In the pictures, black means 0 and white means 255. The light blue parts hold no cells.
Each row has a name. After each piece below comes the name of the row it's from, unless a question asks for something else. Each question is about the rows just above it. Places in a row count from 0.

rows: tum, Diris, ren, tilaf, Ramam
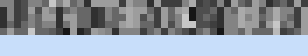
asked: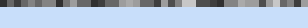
tilaf
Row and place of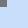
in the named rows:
tilaf, 9
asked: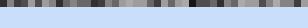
Diris
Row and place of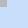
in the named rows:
Ramam, 39
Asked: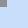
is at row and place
Ramam, 14
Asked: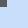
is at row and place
Ramam, 7
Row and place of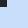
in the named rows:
Ramam, 11

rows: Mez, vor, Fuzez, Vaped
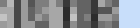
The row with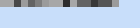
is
vor
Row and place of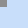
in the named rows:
Vaped, 10
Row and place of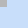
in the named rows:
Mez, 1
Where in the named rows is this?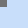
Vaped, 14

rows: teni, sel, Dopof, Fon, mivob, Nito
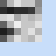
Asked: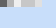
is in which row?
Fon
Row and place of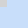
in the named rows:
Dopof, 0

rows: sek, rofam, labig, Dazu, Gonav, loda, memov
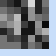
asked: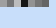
labig
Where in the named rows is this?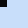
Dazu, 6
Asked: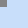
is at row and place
Gonav, 5
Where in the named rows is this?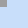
labig, 0

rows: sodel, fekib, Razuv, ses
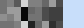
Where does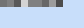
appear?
sodel
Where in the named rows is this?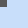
sodel, 2
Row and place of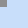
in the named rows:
Razuv, 0
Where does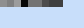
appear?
Razuv
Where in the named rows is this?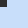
ses, 7
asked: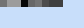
fekib

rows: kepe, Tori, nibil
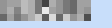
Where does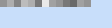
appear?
Tori
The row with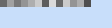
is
nibil
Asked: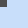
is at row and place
nibil, 12
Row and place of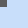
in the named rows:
nibil, 6
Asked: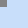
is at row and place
Tori, 2

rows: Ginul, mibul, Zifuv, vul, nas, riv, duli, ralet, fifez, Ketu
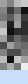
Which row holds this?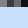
mibul
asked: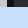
nas
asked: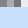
Ketu
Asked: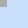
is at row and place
Ketu, 1
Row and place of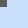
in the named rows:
Zifuv, 1
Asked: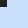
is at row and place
vul, 1
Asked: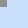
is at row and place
Zifuv, 2

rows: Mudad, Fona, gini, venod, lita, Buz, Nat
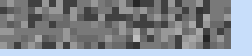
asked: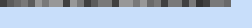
Fona
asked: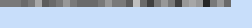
Buz
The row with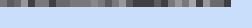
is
venod
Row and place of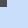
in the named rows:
gini, 18
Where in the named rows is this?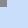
venod, 13

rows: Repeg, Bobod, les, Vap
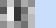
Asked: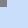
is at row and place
Repeg, 0
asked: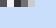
Bobod
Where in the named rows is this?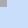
Repeg, 3

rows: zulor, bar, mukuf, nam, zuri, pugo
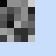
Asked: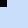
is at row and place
zulor, 0
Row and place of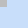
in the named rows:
pugo, 4
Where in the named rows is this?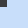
pugo, 0
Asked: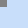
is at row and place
zulor, 3

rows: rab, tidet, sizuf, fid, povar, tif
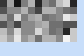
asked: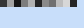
rab
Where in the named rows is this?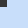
rab, 0
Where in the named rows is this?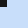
rab, 2
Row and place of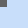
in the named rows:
tidet, 10
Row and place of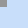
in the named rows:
tif, 3

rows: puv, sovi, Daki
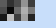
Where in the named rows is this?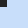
Daki, 4
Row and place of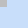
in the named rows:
Daki, 1

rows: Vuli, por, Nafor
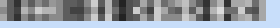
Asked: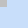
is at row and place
Vuli, 26
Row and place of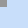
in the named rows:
Vuli, 7
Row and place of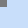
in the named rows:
por, 20

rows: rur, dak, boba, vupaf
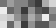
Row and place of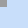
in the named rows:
rur, 1
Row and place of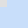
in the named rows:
vupaf, 0
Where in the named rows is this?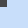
dak, 6

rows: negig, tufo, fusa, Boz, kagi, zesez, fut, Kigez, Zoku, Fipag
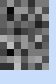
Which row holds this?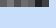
Boz
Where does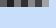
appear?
fusa
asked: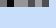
tufo
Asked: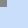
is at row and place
fusa, 4
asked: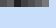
kagi
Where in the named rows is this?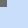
Boz, 3

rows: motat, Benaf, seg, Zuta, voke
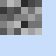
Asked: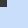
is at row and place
Benaf, 0
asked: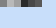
motat
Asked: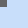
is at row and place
seg, 0
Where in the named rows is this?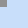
voke, 1
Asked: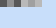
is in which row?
voke
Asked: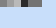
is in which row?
Zuta
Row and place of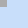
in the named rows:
Benaf, 5

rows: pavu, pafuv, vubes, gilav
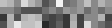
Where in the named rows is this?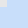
gilav, 2
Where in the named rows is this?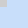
gilav, 5
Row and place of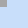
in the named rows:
vubes, 10
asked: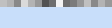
pavu
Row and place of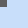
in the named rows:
gilav, 8
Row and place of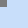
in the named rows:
pavu, 10

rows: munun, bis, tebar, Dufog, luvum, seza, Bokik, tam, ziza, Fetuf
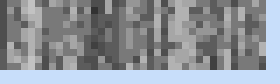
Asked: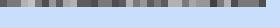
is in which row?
Fetuf
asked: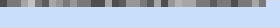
munun
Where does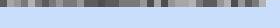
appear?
tam
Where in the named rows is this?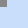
seza, 28

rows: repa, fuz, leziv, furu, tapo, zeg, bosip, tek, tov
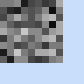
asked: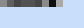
furu
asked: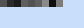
fuz
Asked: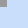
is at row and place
tapo, 7
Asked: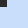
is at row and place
fuz, 1
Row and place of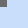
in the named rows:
bosip, 5

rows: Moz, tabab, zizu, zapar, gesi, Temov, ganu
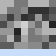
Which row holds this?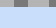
Moz
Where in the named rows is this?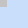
gesi, 3
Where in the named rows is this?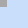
Temov, 3
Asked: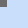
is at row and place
zapar, 5
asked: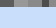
ganu

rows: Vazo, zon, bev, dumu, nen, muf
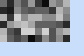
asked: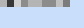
bev
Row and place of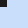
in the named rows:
zon, 1
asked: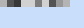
nen
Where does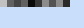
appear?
muf
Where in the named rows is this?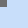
Vazo, 0
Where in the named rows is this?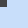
muf, 2
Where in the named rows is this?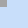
dumu, 4

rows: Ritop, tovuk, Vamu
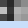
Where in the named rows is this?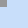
Vamu, 3
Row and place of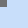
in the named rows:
Ritop, 2

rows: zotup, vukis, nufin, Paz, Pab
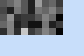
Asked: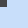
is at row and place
vukis, 0
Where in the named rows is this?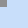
nufin, 1

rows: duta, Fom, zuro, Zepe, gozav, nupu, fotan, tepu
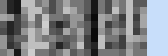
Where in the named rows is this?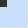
fotan, 1
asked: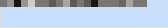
tepu
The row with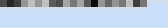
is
gozav
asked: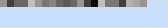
nupu
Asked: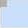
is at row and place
nupu, 18
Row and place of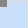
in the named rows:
nupu, 7

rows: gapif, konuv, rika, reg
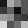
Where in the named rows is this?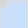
reg, 0
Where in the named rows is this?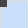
rika, 2
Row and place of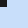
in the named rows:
gapif, 0
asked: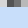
reg
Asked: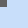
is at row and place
konuv, 1

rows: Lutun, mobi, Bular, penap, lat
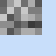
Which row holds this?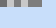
mobi
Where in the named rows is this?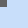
Lutun, 0
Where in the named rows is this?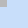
Bular, 3
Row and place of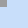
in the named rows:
Lutun, 1

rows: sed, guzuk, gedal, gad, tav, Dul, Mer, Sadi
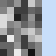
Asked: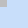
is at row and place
guzuk, 1
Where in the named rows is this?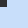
Sadi, 0
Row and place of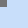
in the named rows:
sed, 0
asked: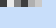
Dul
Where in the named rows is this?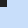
gedal, 2
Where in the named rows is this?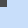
gedal, 3

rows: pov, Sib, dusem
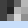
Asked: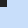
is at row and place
Sib, 1
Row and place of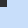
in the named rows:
pov, 1
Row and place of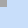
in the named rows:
Sib, 3
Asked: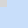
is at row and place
dusem, 2

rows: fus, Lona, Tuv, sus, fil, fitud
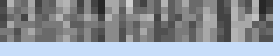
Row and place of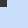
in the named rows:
fus, 38
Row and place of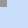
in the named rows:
Lona, 4

